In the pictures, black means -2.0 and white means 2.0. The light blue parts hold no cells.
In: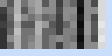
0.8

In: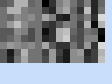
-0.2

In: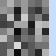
-1.8

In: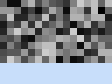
0.4

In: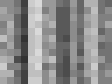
-0.2

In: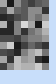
1.0

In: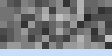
0.4

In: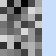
-0.2
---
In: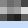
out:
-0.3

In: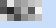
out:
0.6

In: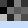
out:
-1.8

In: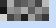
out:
-0.1

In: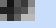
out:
-0.7

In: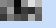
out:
0.3

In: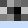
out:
0.6

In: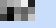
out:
0.9

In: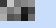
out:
-0.1

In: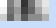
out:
-0.2
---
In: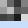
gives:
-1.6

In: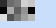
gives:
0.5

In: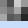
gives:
-0.4

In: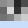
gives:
0.8

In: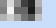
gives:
-0.6

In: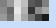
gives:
-1.0

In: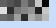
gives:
0.3

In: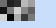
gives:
-1.1

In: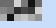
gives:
0.7

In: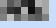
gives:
-0.6
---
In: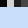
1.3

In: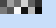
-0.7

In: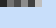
-0.2

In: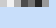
1.8

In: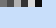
-0.8

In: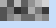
0.1
